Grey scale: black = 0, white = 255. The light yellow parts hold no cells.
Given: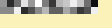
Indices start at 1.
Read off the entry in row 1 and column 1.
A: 151
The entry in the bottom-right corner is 239
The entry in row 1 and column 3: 111
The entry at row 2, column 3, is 239
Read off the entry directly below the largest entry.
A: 137
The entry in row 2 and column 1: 137
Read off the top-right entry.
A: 15

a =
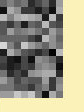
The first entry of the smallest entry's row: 29
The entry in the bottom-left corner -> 156
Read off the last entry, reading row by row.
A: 117
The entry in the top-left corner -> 101
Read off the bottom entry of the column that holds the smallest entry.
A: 171
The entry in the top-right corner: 156
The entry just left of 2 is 71
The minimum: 2
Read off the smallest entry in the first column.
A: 17
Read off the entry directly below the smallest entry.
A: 101
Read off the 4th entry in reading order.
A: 117
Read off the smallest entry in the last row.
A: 17
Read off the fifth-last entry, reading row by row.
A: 198
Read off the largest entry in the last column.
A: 185
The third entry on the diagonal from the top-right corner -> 29
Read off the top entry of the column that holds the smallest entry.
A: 43
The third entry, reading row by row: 101
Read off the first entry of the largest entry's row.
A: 214

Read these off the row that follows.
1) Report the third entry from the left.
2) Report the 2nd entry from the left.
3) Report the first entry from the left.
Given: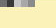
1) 200
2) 57
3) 112

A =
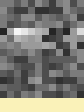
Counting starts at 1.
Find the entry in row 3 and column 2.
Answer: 108
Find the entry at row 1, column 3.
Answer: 92
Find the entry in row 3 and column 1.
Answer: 123
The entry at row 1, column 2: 123
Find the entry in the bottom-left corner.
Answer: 62
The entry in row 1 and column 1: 123
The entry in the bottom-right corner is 49
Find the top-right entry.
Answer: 123
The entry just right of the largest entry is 230
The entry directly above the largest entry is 92
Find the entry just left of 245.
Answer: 167
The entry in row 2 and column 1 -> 138

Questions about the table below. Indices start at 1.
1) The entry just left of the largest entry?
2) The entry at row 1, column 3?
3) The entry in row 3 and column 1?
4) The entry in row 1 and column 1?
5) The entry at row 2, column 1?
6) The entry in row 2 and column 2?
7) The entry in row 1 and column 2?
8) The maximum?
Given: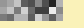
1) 63
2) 196
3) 123
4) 150
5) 166
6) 196
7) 166
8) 235

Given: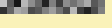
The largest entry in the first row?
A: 196
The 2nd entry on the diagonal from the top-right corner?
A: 75
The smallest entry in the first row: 22
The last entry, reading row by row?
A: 128
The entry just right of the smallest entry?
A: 183
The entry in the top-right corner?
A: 114
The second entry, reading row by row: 88

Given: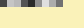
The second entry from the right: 172
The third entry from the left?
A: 185
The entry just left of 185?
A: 197

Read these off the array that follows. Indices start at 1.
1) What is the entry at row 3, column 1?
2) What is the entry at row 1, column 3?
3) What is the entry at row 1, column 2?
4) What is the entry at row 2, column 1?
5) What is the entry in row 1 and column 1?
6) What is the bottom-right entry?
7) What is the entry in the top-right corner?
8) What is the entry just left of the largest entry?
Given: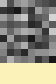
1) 159
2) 145
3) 79
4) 53
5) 186
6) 24
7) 65
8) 103
